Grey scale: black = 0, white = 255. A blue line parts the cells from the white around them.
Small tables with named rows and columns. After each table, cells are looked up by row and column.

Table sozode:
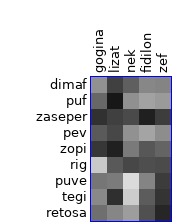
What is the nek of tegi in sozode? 204
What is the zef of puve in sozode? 60
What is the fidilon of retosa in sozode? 80
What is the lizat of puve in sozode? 123
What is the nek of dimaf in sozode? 95
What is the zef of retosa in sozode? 38
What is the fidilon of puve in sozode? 132
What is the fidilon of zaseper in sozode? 32
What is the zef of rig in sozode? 75
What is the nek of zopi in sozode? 122
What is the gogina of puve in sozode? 118
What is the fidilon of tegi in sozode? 92
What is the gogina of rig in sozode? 201
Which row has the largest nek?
puve

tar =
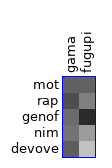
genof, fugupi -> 42
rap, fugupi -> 128
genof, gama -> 107
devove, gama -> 93
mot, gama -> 97
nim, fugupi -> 156
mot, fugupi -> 98
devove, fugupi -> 193
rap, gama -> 78
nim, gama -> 115

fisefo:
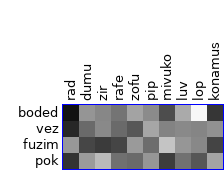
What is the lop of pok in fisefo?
86
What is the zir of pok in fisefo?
186
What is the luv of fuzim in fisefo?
150
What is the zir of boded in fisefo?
135
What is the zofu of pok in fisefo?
106
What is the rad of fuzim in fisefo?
152
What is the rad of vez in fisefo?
39
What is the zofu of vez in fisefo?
87
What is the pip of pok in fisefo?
150
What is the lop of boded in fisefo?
247
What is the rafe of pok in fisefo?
112
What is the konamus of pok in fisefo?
164
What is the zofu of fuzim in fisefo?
154

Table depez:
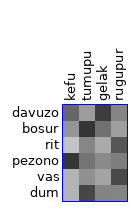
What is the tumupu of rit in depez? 134
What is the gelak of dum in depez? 132
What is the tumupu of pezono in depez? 116
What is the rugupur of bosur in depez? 159
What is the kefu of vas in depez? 180
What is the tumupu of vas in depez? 145
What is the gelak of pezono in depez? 138
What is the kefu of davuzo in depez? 102
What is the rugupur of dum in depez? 133
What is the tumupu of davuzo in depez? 157
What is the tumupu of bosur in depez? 53
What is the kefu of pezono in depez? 54
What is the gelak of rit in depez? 170
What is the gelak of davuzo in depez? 61
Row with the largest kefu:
rit

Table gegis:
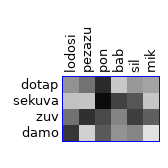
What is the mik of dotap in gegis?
163
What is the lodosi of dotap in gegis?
146
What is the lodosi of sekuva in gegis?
193
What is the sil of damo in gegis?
134
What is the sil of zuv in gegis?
62
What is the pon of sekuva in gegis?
11
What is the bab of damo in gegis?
146
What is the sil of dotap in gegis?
152
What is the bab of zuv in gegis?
132
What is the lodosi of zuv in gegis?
113
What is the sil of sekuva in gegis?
86
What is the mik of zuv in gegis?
95
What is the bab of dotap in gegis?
200
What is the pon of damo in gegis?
89

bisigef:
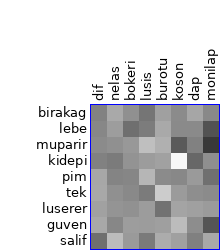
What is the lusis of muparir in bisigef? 191
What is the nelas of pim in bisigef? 132
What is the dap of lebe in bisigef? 138
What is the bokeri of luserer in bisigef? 145
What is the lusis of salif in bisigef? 122
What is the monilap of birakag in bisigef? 137
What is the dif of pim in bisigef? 167
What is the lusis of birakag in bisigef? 117
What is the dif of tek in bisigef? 168
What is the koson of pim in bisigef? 136
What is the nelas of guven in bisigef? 135
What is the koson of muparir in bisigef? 90
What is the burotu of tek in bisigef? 204
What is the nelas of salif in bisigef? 188
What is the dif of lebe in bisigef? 135
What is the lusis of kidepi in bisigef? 156
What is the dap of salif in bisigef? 128
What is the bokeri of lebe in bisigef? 111
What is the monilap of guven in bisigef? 85
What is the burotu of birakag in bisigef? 160

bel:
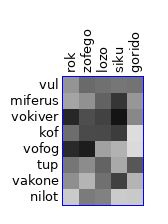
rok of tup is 118
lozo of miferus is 98
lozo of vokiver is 66
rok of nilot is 202
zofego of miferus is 145
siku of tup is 169
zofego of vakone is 180
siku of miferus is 54
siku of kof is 60
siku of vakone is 65
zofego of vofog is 29
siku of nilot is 203

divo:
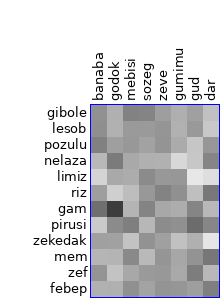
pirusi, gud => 108
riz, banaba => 158
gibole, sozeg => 132
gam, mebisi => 180
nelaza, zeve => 177
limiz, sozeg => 139
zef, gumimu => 169
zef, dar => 184
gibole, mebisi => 130
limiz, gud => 231
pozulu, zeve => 148
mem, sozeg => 185
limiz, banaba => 212
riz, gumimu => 144
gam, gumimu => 173
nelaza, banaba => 184
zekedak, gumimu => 193
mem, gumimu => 167
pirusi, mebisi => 127
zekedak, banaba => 160
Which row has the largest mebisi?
zekedak

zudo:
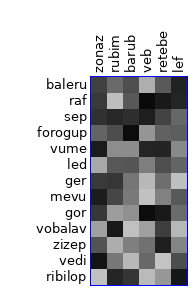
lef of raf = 36
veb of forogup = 149
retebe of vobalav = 62
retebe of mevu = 129
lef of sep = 103
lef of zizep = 132
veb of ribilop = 186
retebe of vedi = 195
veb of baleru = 174
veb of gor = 12
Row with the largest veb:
mevu

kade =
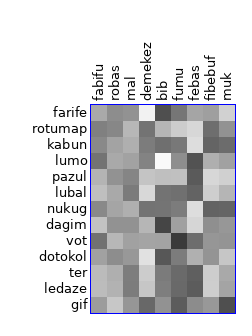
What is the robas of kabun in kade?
163
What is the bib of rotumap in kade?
181
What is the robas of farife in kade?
141
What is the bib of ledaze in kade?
126
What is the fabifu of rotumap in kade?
128
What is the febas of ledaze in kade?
92
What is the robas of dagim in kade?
146
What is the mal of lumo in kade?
162
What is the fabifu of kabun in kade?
137
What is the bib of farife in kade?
79
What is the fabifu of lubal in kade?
191

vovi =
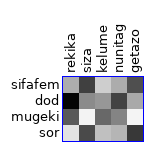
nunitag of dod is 66
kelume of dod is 151
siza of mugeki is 243
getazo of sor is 56
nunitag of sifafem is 172
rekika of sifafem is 173
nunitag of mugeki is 132
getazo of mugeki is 244
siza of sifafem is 64
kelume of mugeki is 104
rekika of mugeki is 89
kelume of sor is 192
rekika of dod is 4
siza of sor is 74
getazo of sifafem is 79
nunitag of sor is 181

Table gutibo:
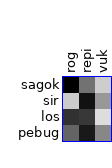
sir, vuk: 152
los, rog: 49
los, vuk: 221
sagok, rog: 0
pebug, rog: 100
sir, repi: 18
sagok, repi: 114
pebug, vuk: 135
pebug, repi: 25
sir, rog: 203
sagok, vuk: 205
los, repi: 56

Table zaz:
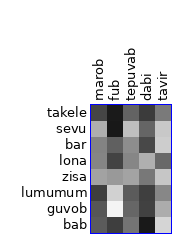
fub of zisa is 153
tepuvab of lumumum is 91
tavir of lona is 104
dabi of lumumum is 63
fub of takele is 26
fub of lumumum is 209
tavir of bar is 205
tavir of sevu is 200
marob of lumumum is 62
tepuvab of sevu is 191
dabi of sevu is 101
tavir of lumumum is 135
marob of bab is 91
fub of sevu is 24
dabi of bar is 72
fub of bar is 96
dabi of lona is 175
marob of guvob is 86
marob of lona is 133

